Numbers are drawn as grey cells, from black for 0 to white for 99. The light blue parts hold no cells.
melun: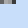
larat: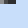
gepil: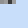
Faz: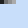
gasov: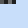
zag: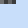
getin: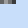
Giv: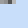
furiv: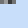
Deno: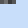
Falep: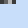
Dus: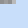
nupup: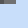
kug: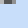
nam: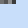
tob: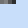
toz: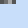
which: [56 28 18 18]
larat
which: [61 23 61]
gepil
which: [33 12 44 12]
gasov
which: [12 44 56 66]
Faz
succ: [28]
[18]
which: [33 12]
gasov
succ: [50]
[33]

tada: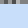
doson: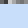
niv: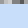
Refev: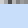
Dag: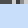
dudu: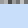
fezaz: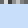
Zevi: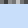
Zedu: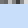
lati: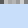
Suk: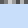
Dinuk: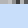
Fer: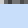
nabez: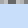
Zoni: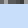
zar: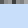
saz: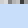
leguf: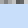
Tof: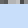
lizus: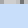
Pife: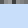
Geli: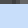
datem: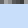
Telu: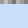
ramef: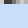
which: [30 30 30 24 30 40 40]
Geli
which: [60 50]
Telu
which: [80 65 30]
Refev

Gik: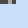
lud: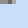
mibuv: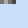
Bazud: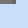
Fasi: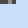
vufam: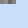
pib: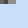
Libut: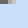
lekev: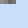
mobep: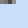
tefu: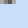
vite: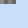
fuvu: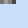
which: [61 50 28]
fuvu
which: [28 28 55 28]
Fasi
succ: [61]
[50]
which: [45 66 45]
mibuv
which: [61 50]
fuvu
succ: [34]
[66]

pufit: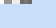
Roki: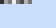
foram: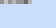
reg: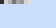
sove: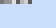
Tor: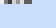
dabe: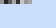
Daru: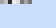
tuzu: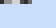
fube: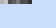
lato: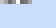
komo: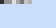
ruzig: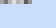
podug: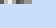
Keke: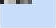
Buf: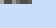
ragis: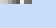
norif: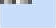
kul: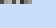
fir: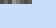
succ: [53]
[36]
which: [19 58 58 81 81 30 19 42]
tuzu
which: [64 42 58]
lato
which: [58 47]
fir
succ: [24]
[81]
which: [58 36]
norif

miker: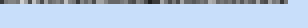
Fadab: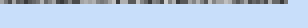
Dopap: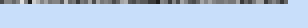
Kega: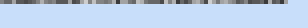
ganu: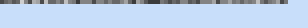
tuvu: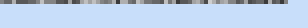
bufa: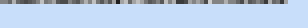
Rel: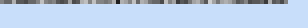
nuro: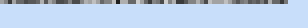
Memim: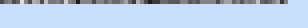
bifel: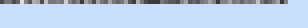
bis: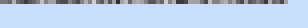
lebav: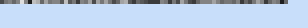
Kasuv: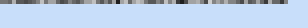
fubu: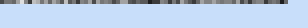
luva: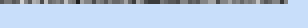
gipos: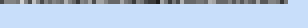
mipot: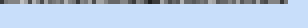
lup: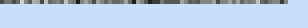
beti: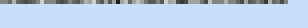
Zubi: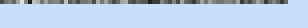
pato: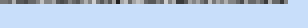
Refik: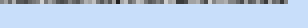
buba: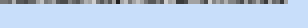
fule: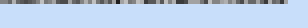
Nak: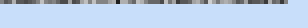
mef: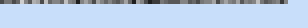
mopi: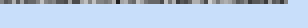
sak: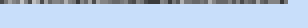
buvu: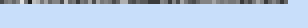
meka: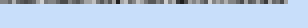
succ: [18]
[63]
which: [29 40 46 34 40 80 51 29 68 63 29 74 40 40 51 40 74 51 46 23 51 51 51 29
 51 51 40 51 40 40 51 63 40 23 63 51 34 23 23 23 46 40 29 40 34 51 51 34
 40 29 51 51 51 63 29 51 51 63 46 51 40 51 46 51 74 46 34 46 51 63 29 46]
ganu
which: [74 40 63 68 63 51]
bis
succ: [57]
[51]
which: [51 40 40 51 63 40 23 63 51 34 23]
ganu
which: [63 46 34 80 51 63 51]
meka

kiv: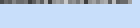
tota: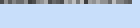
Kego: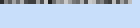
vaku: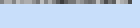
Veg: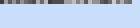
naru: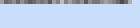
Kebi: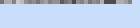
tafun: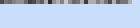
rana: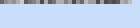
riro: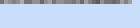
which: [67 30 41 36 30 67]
tota
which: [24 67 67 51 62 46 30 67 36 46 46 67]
tafun
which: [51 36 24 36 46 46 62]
vaku

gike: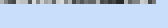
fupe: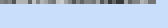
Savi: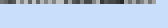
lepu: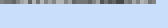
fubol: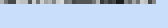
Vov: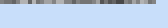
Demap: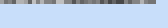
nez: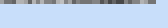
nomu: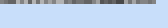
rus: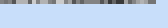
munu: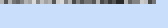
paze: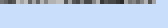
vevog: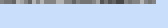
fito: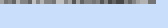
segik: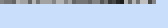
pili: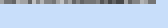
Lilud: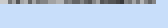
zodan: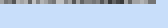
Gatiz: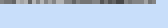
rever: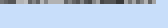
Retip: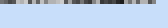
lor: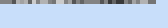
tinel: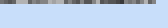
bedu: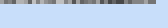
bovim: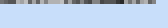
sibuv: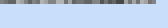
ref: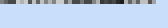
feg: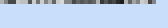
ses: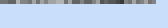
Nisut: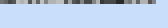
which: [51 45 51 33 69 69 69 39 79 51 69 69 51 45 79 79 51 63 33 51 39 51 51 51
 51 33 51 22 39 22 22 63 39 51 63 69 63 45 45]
rus
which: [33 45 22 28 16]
segik
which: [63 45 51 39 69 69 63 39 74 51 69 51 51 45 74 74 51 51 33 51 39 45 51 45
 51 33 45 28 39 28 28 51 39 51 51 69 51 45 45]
Demap
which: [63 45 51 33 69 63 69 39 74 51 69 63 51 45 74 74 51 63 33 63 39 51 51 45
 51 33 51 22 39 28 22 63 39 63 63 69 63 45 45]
zodan
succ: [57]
[51]
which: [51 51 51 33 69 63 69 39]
lor

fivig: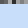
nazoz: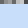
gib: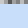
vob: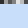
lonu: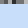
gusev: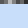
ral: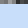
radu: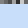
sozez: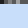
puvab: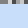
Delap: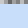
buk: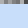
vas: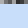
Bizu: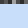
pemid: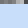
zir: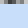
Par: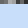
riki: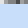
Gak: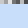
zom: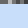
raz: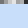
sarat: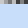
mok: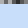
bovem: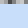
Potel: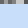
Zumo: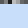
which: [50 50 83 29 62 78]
puvab
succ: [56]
[62]
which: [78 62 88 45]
Gak
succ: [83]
[29]

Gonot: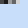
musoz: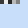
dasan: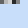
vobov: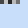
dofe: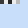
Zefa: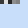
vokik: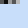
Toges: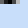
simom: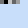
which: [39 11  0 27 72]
Toges
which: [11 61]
Gonot
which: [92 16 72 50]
musoz
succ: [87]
[16]

